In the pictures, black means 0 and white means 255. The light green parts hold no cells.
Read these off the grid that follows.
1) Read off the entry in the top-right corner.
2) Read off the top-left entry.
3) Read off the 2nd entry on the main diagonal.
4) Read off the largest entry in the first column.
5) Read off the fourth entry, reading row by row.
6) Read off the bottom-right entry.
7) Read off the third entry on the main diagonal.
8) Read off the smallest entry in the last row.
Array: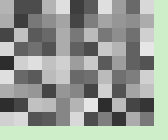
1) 216
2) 180
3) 61
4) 223
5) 180
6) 120
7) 90
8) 53

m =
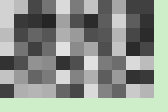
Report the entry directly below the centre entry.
79
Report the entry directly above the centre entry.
154
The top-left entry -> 210
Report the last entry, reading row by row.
181
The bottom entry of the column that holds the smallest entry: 175
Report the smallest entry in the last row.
64
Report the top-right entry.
64
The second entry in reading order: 188
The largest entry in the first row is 218
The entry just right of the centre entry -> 167
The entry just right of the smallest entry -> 161
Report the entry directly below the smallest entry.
86
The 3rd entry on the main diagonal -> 101
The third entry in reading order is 71
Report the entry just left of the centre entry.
225
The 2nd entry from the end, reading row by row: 202
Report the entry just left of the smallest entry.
50
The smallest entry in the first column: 50
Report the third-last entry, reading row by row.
101
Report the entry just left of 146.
79

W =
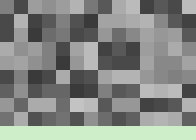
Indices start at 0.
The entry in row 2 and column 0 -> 73
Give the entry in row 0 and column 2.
157
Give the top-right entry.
187
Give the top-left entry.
128
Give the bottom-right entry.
96
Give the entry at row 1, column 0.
73
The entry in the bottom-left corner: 114
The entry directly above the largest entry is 58
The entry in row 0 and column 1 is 73
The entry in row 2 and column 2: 58
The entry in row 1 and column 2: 66
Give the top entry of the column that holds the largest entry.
179
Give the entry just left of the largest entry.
108
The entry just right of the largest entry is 187

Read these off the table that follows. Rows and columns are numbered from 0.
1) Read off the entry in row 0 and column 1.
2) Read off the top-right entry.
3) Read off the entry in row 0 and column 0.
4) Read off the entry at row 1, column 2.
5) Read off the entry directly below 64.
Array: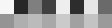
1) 39
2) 106
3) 246
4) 187
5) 168

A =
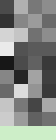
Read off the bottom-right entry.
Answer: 113
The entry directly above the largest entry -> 212
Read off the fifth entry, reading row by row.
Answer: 50
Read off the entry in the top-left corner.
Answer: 75
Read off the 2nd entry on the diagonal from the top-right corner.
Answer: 155
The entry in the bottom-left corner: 204
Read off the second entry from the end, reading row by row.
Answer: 97
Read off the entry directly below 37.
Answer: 220
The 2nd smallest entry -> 37
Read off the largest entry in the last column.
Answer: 169
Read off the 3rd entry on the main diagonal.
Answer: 113

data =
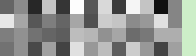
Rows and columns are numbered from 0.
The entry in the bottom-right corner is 160
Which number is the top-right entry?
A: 133
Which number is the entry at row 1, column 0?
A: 231
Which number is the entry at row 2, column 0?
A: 126
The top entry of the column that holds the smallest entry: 16
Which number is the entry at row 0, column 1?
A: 139
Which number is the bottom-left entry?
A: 114
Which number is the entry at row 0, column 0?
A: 101
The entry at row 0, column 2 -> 39
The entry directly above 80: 87
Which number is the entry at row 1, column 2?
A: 87
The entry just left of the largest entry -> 53
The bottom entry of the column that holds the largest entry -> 224
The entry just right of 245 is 196

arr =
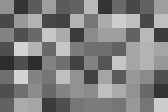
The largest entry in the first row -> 185
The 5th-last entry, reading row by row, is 124
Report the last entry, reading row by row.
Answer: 205
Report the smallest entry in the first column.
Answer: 44
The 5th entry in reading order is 91
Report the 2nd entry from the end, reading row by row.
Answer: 118
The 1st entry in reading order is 146
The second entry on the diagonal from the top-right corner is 72
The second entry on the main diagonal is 152
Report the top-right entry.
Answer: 158
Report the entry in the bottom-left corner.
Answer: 98
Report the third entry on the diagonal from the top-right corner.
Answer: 98
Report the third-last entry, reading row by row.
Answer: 152
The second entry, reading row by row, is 52
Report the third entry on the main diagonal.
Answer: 105
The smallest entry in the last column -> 52
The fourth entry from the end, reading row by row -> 118

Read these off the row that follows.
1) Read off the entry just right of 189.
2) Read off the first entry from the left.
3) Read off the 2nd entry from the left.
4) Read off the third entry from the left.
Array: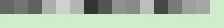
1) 71
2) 102
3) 116
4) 96

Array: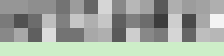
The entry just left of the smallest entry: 108
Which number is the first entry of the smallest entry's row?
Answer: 122
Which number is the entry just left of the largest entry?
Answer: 168
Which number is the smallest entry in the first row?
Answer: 89
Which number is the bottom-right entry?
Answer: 183
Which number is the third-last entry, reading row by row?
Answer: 102
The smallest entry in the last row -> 89
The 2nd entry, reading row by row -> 150
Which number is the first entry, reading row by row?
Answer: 150
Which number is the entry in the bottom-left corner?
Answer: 136
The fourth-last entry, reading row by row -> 214
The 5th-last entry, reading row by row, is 122
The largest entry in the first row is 214
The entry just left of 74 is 206
